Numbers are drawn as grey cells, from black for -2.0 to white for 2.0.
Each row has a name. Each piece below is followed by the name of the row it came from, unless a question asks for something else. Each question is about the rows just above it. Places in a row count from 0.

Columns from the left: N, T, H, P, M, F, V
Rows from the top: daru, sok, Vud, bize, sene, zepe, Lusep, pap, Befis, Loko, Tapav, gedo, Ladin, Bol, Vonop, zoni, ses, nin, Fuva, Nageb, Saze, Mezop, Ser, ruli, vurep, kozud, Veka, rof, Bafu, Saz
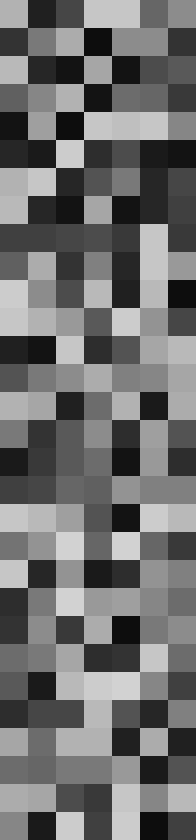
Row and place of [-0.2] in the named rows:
Nageb, 0
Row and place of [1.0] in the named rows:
sene, 4
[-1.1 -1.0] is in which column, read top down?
P
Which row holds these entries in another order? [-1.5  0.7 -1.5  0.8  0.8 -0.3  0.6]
Veka
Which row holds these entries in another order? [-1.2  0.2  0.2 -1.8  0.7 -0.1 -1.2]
sok

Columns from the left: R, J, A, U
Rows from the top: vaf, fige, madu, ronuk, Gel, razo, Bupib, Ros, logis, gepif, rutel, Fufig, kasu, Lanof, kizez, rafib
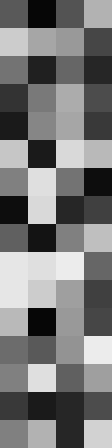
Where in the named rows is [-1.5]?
madu, 1
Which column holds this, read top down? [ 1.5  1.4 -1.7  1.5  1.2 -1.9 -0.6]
J
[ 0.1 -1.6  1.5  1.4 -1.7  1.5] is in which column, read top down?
J

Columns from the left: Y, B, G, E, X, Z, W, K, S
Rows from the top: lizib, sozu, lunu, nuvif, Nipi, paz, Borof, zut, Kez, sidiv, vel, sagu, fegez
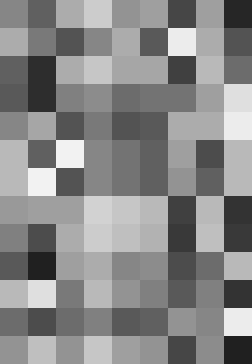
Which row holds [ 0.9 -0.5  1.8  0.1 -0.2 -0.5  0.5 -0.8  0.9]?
paz
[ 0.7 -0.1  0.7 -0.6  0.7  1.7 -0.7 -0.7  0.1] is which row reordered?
sozu
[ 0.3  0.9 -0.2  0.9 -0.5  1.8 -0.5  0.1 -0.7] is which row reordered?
Borof
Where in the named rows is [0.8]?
Kez, 5
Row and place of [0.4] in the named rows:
zut, 0
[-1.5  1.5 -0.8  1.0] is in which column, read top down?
B
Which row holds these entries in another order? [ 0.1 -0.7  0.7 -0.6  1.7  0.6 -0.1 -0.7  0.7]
Nipi

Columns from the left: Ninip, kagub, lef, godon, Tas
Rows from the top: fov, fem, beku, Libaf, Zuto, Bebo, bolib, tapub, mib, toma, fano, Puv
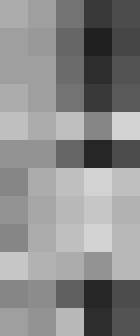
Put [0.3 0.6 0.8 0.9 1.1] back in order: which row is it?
tapub
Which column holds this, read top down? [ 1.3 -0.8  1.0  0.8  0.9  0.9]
Tas
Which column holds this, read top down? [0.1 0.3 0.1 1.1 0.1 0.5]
Ninip
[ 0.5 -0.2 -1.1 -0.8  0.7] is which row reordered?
fov
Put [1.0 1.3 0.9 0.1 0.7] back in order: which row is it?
mib
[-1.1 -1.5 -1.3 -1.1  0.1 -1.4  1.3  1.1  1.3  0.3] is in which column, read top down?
godon
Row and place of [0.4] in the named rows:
fem, 1

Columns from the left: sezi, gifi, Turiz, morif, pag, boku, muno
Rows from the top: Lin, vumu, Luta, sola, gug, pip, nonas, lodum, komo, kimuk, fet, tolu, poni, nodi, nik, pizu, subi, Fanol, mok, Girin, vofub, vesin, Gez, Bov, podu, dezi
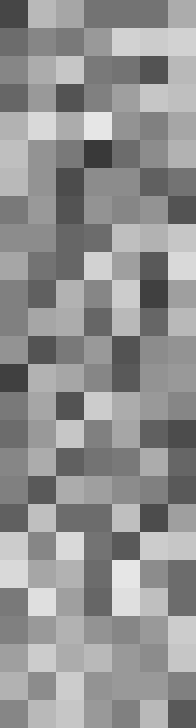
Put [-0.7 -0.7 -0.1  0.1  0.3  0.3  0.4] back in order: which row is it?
lodum
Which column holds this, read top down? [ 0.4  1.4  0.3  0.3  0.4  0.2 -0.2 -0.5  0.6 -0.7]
gifi
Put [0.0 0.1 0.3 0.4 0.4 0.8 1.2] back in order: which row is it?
Gez

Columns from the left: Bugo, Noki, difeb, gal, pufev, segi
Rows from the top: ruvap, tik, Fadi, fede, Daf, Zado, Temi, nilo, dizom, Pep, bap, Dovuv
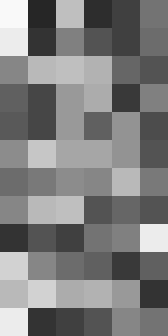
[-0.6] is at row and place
Daf, 0
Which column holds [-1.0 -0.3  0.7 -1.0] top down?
difeb
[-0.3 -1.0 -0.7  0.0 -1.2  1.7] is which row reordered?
tik
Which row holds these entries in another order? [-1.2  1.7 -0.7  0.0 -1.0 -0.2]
dizom
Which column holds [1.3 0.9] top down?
Bugo

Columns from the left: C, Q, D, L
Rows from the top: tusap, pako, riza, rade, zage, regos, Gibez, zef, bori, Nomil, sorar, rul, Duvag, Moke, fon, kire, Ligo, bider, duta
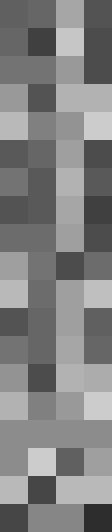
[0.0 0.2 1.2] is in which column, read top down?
Q
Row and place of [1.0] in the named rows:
sorar, 3
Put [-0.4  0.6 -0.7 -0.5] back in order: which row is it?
tusap
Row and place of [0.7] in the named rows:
Moke, 3
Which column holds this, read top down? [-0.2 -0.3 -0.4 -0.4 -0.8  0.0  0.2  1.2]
Q
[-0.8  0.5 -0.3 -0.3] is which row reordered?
bori
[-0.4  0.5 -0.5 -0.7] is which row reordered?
rul

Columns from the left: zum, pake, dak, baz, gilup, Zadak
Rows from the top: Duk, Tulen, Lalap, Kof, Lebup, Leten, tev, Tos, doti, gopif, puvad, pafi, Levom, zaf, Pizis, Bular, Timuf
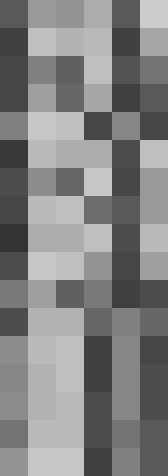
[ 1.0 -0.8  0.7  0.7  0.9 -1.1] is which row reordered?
Leten
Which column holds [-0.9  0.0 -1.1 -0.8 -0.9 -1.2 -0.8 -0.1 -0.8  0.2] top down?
zum
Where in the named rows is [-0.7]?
Lalap, 4
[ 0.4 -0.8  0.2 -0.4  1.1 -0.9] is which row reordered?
tev

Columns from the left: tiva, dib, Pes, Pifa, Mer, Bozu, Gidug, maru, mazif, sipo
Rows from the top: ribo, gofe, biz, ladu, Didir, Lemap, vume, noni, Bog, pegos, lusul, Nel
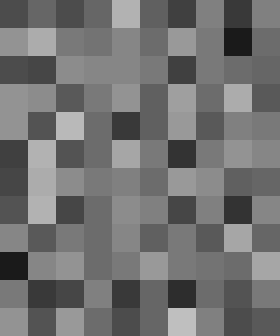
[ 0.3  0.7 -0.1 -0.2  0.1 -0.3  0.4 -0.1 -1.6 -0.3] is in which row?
gofe
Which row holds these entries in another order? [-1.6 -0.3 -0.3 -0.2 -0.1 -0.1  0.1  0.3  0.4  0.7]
gofe
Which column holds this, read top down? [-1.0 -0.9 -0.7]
tiva

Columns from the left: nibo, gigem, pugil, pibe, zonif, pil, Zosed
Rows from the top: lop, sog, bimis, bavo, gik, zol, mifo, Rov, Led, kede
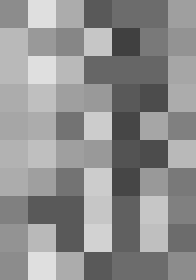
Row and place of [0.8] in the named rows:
zol, 0
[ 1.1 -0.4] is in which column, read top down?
pibe
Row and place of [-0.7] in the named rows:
zol, 4

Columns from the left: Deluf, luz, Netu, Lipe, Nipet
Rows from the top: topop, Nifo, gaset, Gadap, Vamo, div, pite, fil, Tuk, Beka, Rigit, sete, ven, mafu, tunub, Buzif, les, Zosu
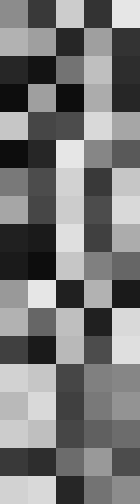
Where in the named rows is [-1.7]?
gaset, 1
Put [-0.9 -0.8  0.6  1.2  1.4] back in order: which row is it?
fil
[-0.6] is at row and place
div, 4

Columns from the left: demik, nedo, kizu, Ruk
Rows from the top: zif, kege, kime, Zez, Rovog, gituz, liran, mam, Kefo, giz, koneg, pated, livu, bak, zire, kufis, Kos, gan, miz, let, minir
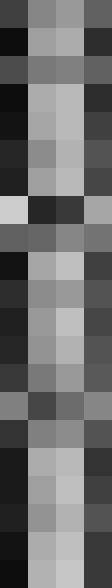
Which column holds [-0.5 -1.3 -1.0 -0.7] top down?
Ruk
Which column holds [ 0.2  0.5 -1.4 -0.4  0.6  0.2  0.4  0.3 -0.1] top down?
nedo
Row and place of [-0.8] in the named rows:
kime, 0

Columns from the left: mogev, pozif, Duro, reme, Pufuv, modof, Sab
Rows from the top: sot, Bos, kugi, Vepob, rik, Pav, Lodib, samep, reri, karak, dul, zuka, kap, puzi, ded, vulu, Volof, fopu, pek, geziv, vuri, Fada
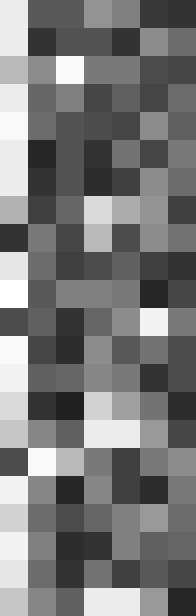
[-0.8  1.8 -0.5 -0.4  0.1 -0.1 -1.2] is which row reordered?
puzi
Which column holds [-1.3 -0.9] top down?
Sab
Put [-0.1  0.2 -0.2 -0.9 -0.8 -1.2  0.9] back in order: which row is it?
reri
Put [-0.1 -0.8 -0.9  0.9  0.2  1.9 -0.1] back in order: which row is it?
kugi
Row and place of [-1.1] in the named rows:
sot, 5

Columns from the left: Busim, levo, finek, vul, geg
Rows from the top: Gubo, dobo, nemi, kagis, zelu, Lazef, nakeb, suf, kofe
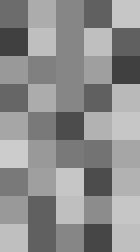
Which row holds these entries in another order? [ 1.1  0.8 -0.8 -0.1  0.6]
zelu
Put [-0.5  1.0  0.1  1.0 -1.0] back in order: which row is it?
dobo
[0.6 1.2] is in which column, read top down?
Busim
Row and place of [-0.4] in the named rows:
kagis, 0
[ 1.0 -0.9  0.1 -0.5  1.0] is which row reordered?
kofe
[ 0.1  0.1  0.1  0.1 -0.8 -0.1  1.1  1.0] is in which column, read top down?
finek

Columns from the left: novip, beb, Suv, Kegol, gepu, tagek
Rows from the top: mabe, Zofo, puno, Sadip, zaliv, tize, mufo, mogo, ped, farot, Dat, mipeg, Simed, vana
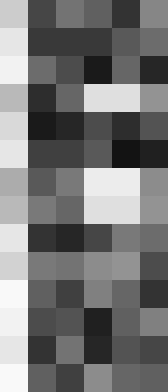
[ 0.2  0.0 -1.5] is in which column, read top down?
Kegol
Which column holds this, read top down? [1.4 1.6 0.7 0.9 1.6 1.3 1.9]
novip
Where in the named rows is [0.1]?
mabe, 5
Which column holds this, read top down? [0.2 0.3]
tagek
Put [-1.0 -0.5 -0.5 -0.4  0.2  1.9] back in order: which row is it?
vana

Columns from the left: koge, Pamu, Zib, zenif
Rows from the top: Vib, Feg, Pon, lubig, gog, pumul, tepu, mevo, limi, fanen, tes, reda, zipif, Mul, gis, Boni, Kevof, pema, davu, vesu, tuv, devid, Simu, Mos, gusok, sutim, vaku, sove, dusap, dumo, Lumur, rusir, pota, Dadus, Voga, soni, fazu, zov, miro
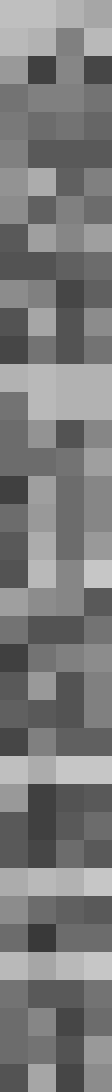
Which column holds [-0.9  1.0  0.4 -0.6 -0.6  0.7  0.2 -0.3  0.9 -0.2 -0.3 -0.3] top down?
koge
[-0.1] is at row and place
gog, 0
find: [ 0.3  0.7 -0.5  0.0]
tepu
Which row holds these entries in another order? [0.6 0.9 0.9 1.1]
Voga
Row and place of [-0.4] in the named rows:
gog, 3
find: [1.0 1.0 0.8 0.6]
Vib

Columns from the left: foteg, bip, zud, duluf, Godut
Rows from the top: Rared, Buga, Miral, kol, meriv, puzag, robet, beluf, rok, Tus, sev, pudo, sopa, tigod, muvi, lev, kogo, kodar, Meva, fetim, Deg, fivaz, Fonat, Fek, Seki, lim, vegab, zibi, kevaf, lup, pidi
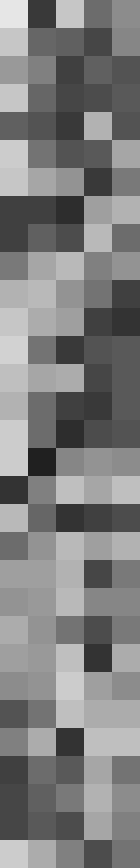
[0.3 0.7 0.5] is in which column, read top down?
foteg
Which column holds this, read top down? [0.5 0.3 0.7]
foteg
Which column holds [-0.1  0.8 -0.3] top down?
Godut
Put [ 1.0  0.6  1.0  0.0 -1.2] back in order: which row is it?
kodar
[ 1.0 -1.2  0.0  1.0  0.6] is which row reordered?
kodar

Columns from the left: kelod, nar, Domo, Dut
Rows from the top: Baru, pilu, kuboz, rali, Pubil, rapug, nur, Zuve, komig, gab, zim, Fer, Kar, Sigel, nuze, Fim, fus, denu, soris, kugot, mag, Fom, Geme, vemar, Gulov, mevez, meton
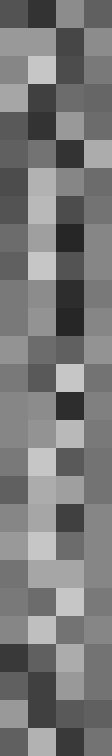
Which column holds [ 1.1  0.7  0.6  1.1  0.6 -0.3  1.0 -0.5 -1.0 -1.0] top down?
nar
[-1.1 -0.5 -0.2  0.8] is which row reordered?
meton
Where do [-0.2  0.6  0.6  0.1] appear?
mag
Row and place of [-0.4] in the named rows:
rali, 3
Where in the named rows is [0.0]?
nuze, 3
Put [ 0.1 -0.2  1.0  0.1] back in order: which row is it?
Geme
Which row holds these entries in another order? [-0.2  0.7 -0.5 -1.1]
vemar

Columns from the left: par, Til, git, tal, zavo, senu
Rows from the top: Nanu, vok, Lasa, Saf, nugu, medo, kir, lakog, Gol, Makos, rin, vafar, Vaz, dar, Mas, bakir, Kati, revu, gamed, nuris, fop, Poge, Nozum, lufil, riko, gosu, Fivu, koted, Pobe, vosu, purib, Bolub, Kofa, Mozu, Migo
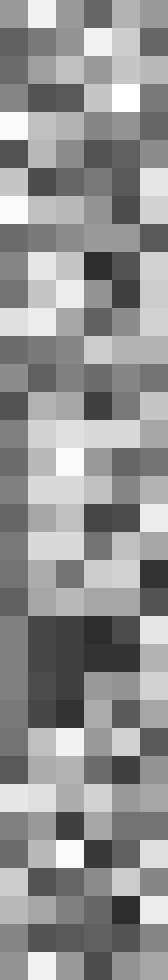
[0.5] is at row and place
Lasa, 1
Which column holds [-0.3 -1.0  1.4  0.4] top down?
tal
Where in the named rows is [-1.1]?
purib, 3

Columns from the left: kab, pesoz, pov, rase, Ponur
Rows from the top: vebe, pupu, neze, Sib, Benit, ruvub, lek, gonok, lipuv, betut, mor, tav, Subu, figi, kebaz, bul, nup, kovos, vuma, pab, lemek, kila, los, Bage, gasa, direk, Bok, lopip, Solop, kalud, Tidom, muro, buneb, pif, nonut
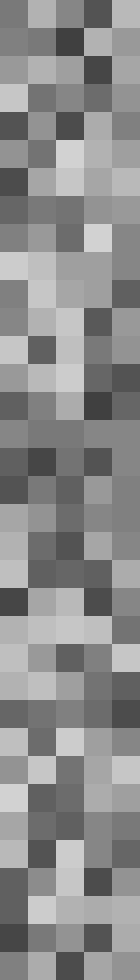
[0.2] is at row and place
muro, 1
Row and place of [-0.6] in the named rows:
tav, 3
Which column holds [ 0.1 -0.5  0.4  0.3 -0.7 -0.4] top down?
Ponur

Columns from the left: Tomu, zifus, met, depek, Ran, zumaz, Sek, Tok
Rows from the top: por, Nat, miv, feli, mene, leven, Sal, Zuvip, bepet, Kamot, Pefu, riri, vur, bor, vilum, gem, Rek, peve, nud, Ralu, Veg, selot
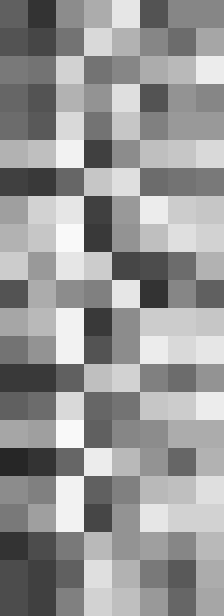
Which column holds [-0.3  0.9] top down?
Sek
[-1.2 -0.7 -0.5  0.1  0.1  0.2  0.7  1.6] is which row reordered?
por
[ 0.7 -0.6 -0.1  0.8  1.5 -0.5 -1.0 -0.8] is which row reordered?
Veg
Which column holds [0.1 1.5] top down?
Ran
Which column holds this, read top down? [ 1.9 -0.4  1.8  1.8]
met

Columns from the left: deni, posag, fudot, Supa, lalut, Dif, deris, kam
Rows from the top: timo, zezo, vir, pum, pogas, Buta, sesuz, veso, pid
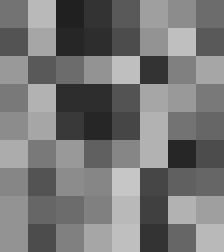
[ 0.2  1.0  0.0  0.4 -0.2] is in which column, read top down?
deris
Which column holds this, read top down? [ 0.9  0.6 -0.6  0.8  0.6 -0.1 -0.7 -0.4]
posag
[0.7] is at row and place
Buta, 0
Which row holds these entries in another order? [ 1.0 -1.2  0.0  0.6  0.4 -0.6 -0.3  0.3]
vir
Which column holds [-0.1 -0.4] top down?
kam
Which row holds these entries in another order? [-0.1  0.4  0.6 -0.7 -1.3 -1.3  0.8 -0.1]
pum

